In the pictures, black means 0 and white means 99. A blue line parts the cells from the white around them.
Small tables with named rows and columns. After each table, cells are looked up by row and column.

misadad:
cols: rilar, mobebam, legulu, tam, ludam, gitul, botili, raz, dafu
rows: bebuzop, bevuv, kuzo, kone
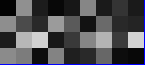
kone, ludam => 12
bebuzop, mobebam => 56
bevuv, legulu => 16
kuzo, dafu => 82
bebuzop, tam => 3
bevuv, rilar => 55
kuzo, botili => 70
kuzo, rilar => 11
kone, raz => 5
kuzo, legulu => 81
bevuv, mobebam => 29
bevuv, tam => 60

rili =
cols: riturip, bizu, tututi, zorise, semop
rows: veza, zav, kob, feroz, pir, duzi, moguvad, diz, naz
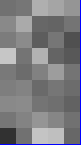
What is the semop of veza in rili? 58
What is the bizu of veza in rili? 46
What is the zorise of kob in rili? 46
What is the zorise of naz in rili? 74
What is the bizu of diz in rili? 51
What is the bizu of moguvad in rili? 54
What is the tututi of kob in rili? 36

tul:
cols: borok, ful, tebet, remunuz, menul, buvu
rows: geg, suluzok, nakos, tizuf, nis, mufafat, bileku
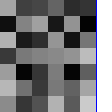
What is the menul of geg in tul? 17
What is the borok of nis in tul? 61
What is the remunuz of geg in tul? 39
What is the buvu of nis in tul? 37
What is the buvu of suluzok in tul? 1
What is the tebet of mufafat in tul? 22
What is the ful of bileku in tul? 21
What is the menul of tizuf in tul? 57
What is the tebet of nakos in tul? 18
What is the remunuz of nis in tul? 48
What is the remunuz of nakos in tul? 58
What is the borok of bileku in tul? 54

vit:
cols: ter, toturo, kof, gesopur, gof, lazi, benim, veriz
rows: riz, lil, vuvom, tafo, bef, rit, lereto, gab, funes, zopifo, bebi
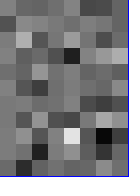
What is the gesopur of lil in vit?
47
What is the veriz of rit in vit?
53
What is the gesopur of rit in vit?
43
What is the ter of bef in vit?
43
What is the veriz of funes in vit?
24
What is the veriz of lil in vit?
39
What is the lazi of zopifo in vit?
36
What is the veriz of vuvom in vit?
42
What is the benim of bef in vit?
42
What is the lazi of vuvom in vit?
45
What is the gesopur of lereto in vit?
44
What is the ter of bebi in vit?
41
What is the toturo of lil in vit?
53
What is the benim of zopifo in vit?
20
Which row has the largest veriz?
tafo

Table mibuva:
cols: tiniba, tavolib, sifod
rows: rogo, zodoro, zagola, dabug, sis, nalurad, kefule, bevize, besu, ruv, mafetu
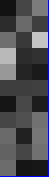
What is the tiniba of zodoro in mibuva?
17
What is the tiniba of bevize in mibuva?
27
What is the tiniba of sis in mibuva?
59
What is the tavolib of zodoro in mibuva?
41
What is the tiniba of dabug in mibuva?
72
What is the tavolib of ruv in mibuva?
27
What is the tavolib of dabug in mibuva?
17
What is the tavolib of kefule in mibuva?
28
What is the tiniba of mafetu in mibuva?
42
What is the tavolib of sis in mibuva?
14
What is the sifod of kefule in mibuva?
11
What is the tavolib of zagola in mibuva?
22
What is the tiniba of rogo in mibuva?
7
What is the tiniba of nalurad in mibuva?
24
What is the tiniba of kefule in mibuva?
8
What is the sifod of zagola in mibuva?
76
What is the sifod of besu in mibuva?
46
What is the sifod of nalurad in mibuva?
25
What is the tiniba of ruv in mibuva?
38
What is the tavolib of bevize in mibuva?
31

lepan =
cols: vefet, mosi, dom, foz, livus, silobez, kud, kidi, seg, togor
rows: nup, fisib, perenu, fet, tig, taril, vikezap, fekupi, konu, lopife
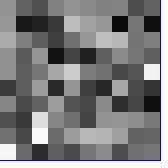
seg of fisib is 46
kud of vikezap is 53
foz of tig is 65
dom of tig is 46
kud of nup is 50
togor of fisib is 6
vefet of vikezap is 52
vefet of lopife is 96
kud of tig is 44
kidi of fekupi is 58

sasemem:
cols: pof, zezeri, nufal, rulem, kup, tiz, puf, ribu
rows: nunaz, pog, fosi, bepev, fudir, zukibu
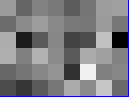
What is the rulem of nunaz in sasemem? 47
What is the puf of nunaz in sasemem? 61
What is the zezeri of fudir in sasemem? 45
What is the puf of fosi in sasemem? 75
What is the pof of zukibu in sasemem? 30
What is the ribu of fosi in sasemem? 1
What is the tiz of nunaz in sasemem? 45
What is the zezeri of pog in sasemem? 54
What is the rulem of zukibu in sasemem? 46
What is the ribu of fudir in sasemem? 52
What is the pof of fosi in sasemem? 67
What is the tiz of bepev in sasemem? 66
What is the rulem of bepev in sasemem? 54
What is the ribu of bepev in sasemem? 51
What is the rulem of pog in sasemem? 53
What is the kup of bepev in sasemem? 35
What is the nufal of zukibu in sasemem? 35
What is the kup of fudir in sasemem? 19
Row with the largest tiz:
fudir

